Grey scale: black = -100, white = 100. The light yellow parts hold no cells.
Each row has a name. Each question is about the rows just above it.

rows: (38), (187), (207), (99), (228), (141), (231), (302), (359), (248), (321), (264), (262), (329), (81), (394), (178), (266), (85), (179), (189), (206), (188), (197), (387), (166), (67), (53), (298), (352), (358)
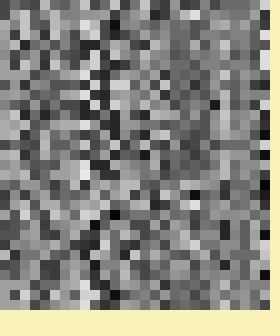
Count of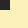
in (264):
6
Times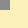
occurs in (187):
2
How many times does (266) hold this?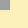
4
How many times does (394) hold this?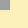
2
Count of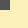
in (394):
2
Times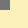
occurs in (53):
4
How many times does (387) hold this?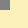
3

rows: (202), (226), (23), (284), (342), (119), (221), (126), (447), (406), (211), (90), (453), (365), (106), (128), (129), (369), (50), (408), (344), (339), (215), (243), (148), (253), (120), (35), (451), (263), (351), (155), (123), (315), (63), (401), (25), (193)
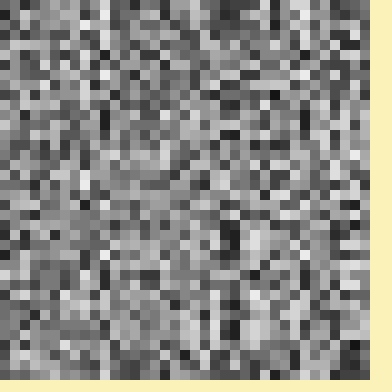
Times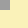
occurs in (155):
6
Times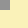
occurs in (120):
0

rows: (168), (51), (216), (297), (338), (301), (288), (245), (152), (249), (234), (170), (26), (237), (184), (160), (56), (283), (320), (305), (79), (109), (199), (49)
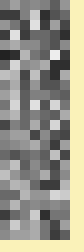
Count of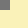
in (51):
0
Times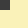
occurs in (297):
2
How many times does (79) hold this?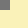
0
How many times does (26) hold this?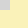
1
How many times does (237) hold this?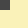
2
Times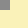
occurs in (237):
2

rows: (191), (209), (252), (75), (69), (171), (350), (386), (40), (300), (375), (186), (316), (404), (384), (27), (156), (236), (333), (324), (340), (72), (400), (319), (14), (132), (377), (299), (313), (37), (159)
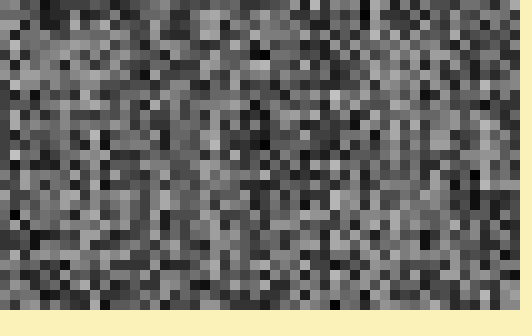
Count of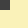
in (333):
5
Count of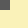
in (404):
2

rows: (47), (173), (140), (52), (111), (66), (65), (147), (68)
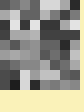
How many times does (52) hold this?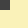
5
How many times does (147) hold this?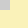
0
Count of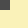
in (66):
1
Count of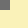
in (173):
0
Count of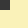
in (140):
4
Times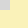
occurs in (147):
1
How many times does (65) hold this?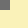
2

